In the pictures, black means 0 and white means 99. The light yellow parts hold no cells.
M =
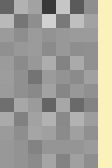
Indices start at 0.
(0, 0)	39
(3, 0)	56
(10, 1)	57
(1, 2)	55
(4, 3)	67
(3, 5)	55
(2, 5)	60
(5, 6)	62
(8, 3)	69
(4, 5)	66
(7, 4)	65
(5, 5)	54
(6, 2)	53
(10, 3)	58
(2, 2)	60
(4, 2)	59
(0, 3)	22
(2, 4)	59
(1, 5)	74
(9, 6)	56
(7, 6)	51
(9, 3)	62
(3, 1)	59
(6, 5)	59
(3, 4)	59
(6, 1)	56
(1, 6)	63

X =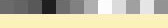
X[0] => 41
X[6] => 68
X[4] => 42
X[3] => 12

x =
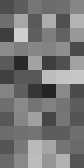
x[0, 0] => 30
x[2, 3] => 49
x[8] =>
[34, 52, 62, 27, 46, 33]
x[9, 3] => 36
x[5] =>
[25, 34, 34, 73, 76, 77]
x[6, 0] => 51
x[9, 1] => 44
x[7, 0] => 43
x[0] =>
[30, 36, 46, 42, 43, 52]
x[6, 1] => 37
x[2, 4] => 38
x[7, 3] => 50
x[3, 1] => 49
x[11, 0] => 41
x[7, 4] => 45
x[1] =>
[43, 65, 35, 67, 31, 70]
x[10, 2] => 72
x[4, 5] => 63

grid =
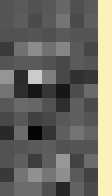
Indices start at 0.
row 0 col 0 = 33
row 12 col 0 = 22
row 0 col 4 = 40
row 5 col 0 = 58
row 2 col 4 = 35
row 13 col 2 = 42
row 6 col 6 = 41
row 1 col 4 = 45
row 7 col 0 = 34
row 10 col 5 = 33
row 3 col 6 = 27
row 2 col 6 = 33
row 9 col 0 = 16
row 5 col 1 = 17
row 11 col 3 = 37
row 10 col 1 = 33
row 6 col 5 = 30
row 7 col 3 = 32
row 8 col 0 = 28
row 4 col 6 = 33
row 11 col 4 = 59
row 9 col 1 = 42
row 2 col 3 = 31
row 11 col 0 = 32
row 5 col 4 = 28
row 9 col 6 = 39
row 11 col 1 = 37
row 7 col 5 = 37
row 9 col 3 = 20
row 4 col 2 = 35

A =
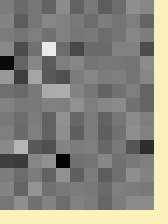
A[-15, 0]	48
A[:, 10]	[52, 39, 48, 30, 54, 52, 39, 39, 49, 50, 18, 49, 51, 47, 54]
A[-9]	[43, 41, 47, 66, 67, 51, 46, 38, 44, 49, 39]
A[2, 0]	48
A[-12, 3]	91
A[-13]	[48, 45, 49, 44, 50, 46, 47, 42, 45, 52, 48]
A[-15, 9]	55
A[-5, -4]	40
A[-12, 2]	44
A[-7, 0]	47
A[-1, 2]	44
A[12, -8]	38
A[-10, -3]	49
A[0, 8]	42
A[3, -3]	50
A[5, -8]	34
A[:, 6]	[47, 42, 47, 41, 45, 52, 46, 49, 48, 48, 49, 45, 48, 47, 48]
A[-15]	[48, 41, 46, 38, 54, 38, 47, 36, 42, 55, 52]
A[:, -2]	[55, 49, 52, 50, 45, 45, 49, 44, 54, 55, 33, 47, 55, 48, 54]
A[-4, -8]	56
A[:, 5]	[38, 47, 46, 28, 52, 48, 51, 56, 40, 37, 48, 44, 37, 48, 50]
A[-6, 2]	49
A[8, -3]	46
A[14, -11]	46
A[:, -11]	[48, 51, 48, 53, 4, 59, 43, 51, 47, 49, 53, 24, 48, 51, 46]
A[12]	[48, 42, 48, 38, 56, 37, 48, 36, 43, 55, 51]
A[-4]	[24, 23, 52, 56, 2, 44, 45, 52, 44, 47, 49]

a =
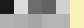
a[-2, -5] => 10
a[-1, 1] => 68
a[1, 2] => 65

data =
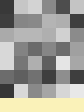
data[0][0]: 22
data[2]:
[66, 71, 71, 68, 81, 54]
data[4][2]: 68
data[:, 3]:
[53, 70, 68, 52, 37, 24, 64]
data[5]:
[42, 37, 44, 24, 55, 24]
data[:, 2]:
[82, 53, 71, 41, 68, 44, 53]
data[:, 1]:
[77, 52, 71, 51, 46, 37, 84]
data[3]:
[84, 51, 41, 52, 42, 62]
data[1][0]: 24
